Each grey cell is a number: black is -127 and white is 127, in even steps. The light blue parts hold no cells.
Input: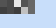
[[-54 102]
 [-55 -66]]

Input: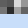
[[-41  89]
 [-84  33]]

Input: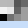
[[ 56 -41]
 [104 -28]]

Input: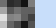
[[-84 -75]
 [-39 -15]]

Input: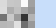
[[71 69]
 [46 64]]

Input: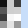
[[ 76 -65]
 [ 78  80]]

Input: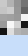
[[50 20]
 [76 23]]

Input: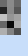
[[ 11 -23]
 [  9 -41]]
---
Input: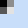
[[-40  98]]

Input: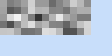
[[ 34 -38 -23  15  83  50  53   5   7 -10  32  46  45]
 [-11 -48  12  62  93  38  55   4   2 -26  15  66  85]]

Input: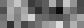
[[ -48   46   10   40  -41  -82  -37  -69 -115    8  -20  -51]
 [  -2  -77   13  -55  -29  -12   26   39   91  -13   49    4]]

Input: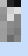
[[ 22  78  95]
 [ 32  11   5]
 [ 28 -19   4]]

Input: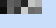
[[-116  -25  -75   76  -21  -14]]

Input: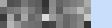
[[-27  -7   0  22  -5 -28 -64  14 -34  14  23  55  22]
 [-40  53  21  -8 -14 -18 -66 -57  -2 -25  -8   8 -77]]
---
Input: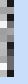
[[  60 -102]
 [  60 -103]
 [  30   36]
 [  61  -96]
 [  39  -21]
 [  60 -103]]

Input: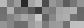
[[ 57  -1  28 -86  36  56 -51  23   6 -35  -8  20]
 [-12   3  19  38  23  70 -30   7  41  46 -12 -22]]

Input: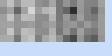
[[ 36  64  23  57  58  17   9  37  -9  19  -4  25   4   1  32]
 [ 32  67  18  59  56  14  12  51  -6  24  -8  31   0  -5  27]
 [ 31  69  16  60  55  15  12  48  -7  24 -10  32   0  -7  25]]

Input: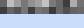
[[-26  62  29  -7  17  33  67  -6 -24 -66  45 -13]]

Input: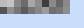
[[ 59  68   7 -19  39  12 -65  10 -25   9]]

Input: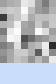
[[ 33  45  52 104  94  32  -4  39]
 [-67  53  71  97  44  64  63  69]
 [ -3 107 123  32  31 122  92  31]
 [ -1  19  94 -12  46  60 108 -83]
 [  5  41  67  55  19  56  27 104]]

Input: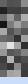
[[-29 -48 -44  12]
 [-18  25 -28  46]
 [ 40 -44 -16 -41]
 [ 48  98  37 -81]
 [-66  51 -65 -50]
 [-22  34  40 -68]]

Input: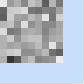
[[105  26  47   9  66  49 -34  52  -6]
 [-32  77  34  28  57  39  99  -9  79]
 [ 91  -7   1  39  46  38   5  30  40]
 [ 48  34  41  28  39  59  24  99  21]
 [ 46 -73 -38  35  59   4  13  21 108]]

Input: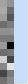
[[  35   17]
 [  28  -41]
 [  16   17]
 [  24 -117]
 [  79  -59]
 [ -57   -6]]
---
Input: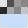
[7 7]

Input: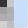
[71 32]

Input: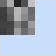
[ 65  22  52 -60 -66]

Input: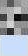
[38 74 50 39]

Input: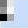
[101  20]

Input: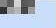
[-31 -56]

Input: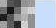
[ 27  63  27 -34]

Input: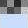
[  4 -21]
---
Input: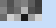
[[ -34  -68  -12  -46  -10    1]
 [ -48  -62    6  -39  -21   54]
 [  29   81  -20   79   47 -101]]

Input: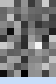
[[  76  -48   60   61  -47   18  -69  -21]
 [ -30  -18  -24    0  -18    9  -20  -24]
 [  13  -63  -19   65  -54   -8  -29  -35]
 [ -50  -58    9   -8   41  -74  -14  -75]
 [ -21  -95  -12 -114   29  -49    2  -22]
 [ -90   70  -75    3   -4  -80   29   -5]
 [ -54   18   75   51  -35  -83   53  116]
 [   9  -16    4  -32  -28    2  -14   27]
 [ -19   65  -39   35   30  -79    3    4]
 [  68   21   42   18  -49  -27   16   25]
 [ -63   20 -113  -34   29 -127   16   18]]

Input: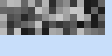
[[ -93  -27   13   58   53  -25   43  -34   52  -83  -11   12  -71   44
   -99]
 [ -26  -96  -25  -29  -23  -38  -57   66   34  -62   16   37   70   66
  -101]
 [-101  -25   49  -49  -37  -87  -55  -30   13   40   70   33  -23   68
    31]
 [-100  -64   23  -78  -47  -26   -6   64  -80  -43  -74  -57  -39 -106
   -45]
 [ -12  -24   58  -57   64 -100  -84   14 -100   39   31  -70  -25   60
     3]]

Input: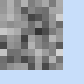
[[ -4  43  21  49  11  50  -1  18  40]
 [ 37  40  24  46  19 -36   5 -10 -16]
 [ 21  77  37  56  30   6 -58 -43 -17]
 [ 19 -20  27  13  21  24 -15  18 -32]
 [ -5  19  71  57  43  -9 -15 -75 -52]
 [ 53  26 -12  26  16 -62  33   9 -18]
 [  7 -37 -54  19   8 -36  50   9 -10]
 [  2  83  67 -14 -13   8  21  58  28]
 [ 49 -12 -16 -42 -13 -54 -24  34 -17]
 [ -7  16 -11  15  27  31 -44  28 -54]]

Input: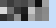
[[-113   32  -41  -67  -48  -55  -25]
 [  -3    9   88  -16  -72  -95   69]
 [  -1   11  -82  -56   16 -105   38]]

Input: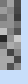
[[ 35 -50  -8]
 [  7 -55  28]
 [ 17 -67 -14]
 [ 17 -12  15]
 [  0 -44  63]
 [ 19  75 -89]
 [ 44  29 -14]
 [-58   8  36]
 [ 40 -56  40]
 [-45  15  39]]

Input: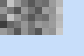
[[ 27  53 -20  68  25  -8 -38  -8 -17]
 [ 19  71  23  -6 -43  23  -9 -39  29]
 [ 26  53 -21  67  25  -7 -39  -7 -17]
 [ 28  59 -66 -25  -8  22  -9  26  16]
 [ 19  72  26   3 -41  19 -13 -42  27]]

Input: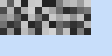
[[ 29  78  66 -33  76 -90  72  76 -93 -92  -2  50  60]
 [-22  -6 -51  50 -72  46  79 -75  64  37 -21 -83 -64]
 [ 66 -80   9  33 -25 -85  59  -5 -76  73  38  62  17]
 [-60  52 -14 -76 -53  69 -88 -64  58 -93 -21 -47 -77]
 [ -3 -88 -79  17 -85  60  15 -79  67  82 -13  64 -88]]
